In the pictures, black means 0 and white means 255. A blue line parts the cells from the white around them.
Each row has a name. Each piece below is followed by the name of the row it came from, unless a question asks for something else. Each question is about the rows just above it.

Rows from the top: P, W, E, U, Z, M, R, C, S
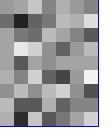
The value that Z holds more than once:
[164]
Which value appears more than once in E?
[164]
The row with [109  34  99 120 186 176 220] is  W

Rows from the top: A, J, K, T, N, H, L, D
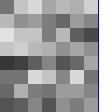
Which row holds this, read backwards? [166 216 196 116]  A
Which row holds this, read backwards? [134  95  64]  N
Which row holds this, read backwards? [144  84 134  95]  D
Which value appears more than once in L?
[156]

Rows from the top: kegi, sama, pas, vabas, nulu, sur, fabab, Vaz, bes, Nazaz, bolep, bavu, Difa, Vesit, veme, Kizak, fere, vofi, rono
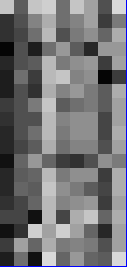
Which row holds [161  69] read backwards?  bes
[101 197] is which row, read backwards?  Kizak

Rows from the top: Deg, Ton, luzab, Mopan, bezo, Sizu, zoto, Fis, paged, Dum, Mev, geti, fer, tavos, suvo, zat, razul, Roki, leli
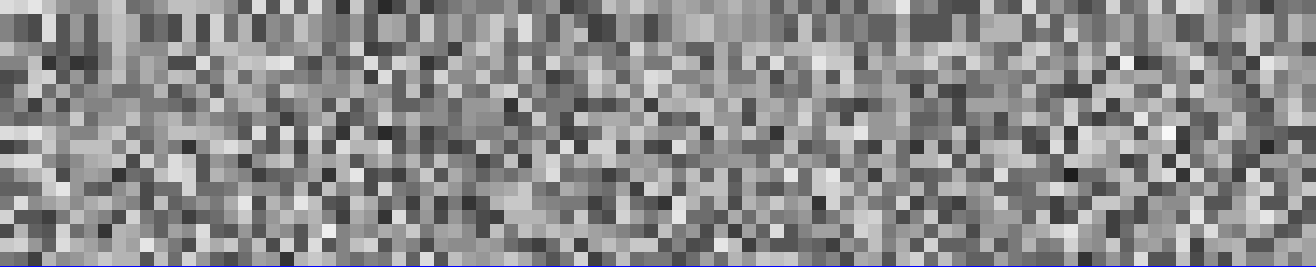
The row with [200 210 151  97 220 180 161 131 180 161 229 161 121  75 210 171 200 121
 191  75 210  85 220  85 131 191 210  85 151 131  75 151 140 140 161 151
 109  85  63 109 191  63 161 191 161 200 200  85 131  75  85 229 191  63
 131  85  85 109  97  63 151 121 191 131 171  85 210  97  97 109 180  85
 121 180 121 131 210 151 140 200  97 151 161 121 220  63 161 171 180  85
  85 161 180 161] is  Roki
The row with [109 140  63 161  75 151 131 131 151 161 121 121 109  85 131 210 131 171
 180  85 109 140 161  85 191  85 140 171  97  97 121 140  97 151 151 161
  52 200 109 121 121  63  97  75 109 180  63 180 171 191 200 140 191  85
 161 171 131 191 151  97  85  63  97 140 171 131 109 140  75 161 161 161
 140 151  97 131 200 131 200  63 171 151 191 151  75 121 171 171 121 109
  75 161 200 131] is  Fis
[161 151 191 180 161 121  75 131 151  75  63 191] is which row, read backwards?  luzab
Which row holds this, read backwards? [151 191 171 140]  suvo
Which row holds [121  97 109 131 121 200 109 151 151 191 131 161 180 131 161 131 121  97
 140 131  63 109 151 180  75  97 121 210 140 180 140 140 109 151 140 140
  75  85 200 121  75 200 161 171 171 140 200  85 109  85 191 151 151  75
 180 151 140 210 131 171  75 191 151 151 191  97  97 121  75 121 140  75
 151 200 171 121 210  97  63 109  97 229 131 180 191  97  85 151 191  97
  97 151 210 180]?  paged
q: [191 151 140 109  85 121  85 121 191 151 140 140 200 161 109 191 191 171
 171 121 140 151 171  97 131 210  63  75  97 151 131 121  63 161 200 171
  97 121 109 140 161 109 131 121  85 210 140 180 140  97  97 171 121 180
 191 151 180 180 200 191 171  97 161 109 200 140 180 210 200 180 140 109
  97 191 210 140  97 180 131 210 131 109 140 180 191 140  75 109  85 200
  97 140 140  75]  Mopan
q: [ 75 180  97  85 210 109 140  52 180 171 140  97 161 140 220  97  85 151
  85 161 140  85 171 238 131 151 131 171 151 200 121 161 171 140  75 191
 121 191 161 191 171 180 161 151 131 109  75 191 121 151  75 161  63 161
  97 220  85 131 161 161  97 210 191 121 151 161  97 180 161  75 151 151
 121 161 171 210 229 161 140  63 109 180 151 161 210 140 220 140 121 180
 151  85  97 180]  razul

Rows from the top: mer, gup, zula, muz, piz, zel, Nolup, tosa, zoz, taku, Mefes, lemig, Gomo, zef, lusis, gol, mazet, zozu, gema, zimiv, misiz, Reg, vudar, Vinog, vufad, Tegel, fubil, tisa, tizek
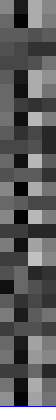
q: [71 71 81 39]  Mefes
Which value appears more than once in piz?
[71]
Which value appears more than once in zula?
[92]
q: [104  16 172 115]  Nolup
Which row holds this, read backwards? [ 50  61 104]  tosa
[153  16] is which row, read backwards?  Tegel
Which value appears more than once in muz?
[50]

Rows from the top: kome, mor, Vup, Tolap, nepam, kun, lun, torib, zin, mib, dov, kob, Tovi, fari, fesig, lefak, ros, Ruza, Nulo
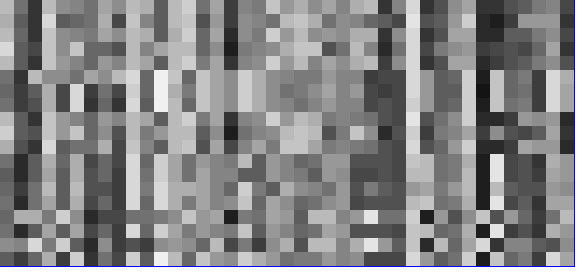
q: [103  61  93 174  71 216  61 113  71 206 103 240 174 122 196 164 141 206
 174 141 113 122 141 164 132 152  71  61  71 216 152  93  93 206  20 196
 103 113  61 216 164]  lun
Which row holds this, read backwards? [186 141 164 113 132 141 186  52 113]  kome
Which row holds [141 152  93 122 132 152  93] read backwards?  Tovi
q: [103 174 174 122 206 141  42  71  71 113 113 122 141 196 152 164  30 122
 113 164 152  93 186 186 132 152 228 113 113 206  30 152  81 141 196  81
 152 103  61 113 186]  lefak
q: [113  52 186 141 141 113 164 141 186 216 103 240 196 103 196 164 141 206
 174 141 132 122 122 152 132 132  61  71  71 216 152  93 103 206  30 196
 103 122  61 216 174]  kun
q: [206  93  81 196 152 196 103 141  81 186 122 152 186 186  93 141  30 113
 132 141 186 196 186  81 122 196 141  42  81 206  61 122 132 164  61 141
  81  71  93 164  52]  mib

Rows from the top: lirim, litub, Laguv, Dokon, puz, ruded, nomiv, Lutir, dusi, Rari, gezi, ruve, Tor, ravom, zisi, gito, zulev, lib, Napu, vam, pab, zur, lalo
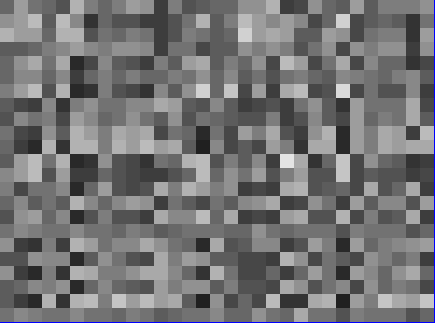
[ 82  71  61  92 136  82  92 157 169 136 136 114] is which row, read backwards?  Lutir
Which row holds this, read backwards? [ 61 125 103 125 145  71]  Napu
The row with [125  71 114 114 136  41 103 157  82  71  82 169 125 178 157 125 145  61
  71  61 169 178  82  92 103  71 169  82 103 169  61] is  ravom

